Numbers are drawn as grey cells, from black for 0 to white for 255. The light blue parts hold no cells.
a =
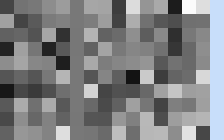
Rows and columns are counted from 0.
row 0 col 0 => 69
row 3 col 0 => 35
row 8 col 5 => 119
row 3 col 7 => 164
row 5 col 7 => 133
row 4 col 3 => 131
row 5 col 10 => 202
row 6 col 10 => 104
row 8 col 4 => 98
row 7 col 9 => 160
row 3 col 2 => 118
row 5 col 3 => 120
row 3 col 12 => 54
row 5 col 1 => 102
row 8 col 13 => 174
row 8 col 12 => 158
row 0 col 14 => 222
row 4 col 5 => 120
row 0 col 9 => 220
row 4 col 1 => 165
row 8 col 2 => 103
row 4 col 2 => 135
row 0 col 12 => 28
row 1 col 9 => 173
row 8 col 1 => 142
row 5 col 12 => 100
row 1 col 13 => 112
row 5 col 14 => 216
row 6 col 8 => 81
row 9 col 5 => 120
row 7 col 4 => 88
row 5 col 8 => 95
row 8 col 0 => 73
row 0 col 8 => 61
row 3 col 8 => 121

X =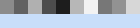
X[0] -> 139
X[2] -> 176
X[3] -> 77

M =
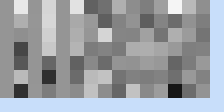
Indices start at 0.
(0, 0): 149
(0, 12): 245
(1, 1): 175
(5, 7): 194
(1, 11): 132
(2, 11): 116
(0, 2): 149
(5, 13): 153
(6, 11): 156
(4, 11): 152
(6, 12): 22
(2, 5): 174
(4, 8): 148
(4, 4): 149
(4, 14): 153
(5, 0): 149
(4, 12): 101
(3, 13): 127
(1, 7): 95
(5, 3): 47
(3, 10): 174
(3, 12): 153
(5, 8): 116
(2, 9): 132
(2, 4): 149
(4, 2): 149
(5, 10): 125
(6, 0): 149
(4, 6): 137
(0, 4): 149
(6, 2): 150

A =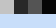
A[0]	195
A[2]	84

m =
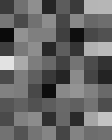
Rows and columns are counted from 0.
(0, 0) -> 58
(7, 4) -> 105
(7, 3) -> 93
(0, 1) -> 113
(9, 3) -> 133
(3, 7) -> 186
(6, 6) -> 129
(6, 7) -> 105
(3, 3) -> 39
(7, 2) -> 81
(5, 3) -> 57
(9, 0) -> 114
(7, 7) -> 77
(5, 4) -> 36
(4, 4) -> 65
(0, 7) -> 182
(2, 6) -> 72
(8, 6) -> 166
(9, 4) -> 69
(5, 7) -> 35
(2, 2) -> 127
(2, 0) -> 10
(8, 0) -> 74
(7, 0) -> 85
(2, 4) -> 63
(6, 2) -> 72

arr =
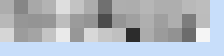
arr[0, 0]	173
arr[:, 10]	[182, 175, 172]
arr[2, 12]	146
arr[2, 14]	245
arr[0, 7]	112
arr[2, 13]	108
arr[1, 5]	155
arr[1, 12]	174
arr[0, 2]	168
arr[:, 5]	[195, 155, 151]
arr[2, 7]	199
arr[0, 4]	222
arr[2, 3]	196

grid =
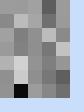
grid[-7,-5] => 156
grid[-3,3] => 127
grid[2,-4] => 127
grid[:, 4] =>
[155, 154, 138, 194, 150, 95, 111]
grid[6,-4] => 10
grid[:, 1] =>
[155, 187, 127, 130, 209, 203, 10]
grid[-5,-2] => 188
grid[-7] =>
[156, 155, 161, 94, 155]
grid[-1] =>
[146, 10, 156, 135, 111]
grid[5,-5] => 144
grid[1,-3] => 166

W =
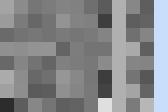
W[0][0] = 164
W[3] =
[144, 142, 147, 148, 100, 125, 116, 116, 176, 170, 95]
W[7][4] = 95
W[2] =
[106, 115, 119, 115, 122, 118, 122, 132, 176, 112, 133]
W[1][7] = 62
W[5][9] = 116
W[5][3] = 112
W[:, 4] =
[131, 147, 122, 100, 128, 150, 144, 95]
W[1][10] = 99
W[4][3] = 101
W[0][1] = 139
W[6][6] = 121
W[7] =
[44, 93, 135, 117, 95, 99, 120, 223, 176, 123, 183]
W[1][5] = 131
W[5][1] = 141
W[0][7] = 91
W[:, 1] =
[139, 123, 115, 142, 133, 141, 142, 93]
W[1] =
[155, 123, 103, 115, 147, 131, 128, 62, 176, 94, 99]
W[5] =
[171, 141, 104, 112, 150, 136, 119, 61, 176, 116, 87]
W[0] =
[164, 139, 118, 124, 131, 129, 111, 91, 176, 135, 94]

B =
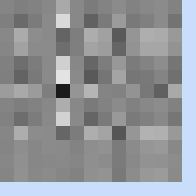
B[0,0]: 133
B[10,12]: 136
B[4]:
[128, 110, 124, 138, 208, 135, 102, 125, 152, 123, 131, 141, 117]
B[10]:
[133, 142, 135, 139, 138, 131, 142, 145, 123, 139, 150, 153, 136]
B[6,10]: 120
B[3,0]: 134
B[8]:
[129, 109, 124, 137, 210, 137, 101, 122, 153, 122, 128, 136, 118]
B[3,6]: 163
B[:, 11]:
[139, 139, 171, 166, 141, 132, 96, 140, 136, 176, 153, 145, 155]
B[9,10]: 178
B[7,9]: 129
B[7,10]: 136
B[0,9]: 130
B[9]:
[134, 173, 140, 139, 102, 124, 174, 164, 86, 150, 178, 176, 153]
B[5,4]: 227
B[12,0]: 133
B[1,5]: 136
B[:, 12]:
[130, 115, 153, 147, 117, 112, 169, 129, 118, 153, 136, 140, 138]
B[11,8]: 123
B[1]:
[127, 106, 123, 138, 217, 136, 97, 122, 155, 121, 128, 139, 115]
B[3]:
[134, 162, 139, 139, 110, 127, 163, 157, 101, 147, 166, 166, 147]
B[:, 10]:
[136, 128, 174, 166, 131, 121, 120, 136, 128, 178, 150, 146, 152]
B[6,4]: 27
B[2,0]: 136
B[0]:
[133, 127, 130, 136, 169, 136, 123, 131, 139, 130, 136, 139, 130]
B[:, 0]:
[133, 127, 136, 134, 128, 127, 156, 132, 129, 134, 133, 135, 133]
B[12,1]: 145

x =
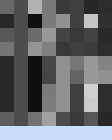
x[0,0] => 104
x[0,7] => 45
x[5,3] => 68
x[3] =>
[117, 77, 149, 127, 56, 63, 59, 45]
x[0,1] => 77
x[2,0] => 88
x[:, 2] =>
[177, 15, 107, 149, 15, 15, 15, 15, 114]
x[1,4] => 145
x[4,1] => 77
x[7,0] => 40
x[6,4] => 145
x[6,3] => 122
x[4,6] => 152
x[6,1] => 77
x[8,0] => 94
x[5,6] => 152
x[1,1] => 77
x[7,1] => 77
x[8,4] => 75
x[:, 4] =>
[57, 145, 66, 56, 145, 145, 145, 145, 75]
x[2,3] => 151
